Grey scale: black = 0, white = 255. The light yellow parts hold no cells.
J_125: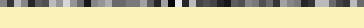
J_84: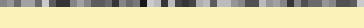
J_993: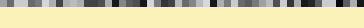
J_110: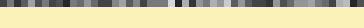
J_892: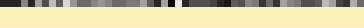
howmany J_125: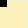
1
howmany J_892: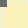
6
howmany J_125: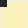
5
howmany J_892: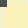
7
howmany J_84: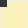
6
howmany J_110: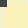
8
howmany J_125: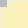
6

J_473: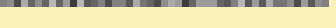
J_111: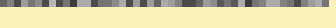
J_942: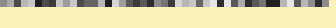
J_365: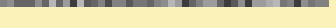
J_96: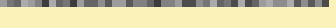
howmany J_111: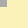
8
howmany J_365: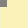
9
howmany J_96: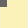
7

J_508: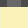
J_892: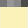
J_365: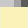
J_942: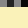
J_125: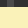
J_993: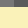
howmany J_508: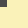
2
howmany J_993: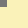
2
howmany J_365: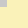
2
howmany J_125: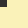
3
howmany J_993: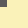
2
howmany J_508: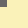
2

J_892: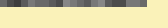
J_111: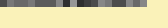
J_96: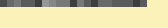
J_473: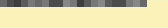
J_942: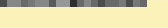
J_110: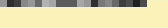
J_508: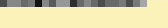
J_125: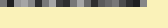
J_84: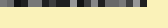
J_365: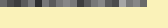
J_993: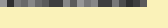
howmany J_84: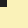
6
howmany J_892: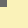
5
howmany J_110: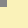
2
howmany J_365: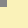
3

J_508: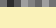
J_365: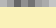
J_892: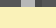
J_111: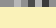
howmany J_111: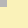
2
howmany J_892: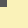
5

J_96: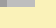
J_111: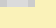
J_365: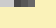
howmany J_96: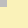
4
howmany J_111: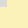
3
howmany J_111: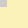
2
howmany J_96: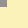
0
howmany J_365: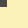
1
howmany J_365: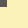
1

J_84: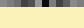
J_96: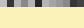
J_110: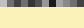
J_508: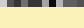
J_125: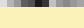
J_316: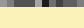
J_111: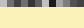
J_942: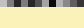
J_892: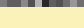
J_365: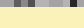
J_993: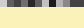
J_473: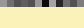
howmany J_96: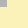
3
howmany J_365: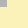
3
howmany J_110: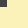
2

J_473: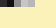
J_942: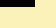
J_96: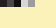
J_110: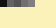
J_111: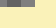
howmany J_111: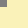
3
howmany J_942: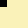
5
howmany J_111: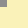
0
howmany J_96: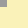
1

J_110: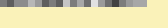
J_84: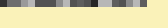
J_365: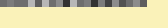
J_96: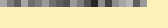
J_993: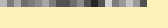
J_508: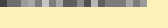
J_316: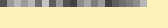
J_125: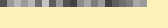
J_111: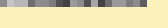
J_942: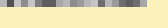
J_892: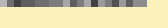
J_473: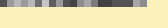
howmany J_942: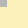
4
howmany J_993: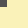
5
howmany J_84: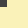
0

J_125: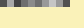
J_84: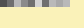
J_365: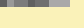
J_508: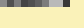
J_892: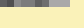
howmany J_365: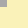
3
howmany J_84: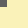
0
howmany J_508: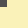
2
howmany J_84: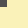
1
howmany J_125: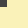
1
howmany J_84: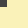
0

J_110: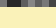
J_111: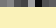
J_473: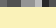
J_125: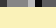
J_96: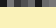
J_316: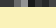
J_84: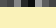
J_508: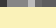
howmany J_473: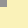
2
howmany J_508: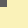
2

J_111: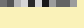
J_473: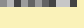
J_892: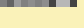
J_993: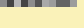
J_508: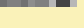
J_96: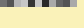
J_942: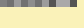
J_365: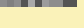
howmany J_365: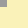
1
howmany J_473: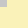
2
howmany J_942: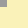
2
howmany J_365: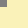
1

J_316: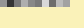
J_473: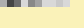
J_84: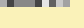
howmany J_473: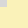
4
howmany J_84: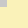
1
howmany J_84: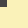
2
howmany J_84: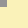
0
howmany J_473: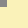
1
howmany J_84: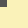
0

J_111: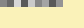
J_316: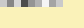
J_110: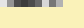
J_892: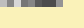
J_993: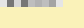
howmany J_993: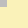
2
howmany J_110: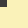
1
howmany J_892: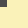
2

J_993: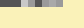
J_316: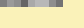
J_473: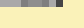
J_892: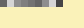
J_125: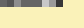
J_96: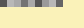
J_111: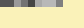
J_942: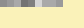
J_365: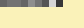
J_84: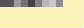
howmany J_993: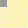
3
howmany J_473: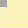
4
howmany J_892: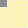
2

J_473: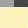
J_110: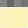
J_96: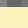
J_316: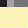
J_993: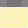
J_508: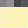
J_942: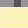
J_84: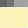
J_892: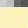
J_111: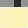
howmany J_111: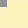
3
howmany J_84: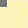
1
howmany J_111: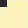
1

